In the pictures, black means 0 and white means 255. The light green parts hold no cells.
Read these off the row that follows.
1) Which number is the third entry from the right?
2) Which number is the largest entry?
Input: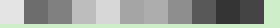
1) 88
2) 229

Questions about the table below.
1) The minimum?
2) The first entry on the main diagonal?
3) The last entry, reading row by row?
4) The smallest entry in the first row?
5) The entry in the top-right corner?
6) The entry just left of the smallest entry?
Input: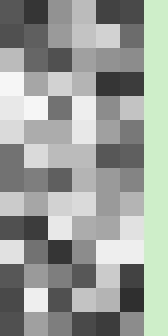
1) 47
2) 87
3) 140
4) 53
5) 73
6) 180
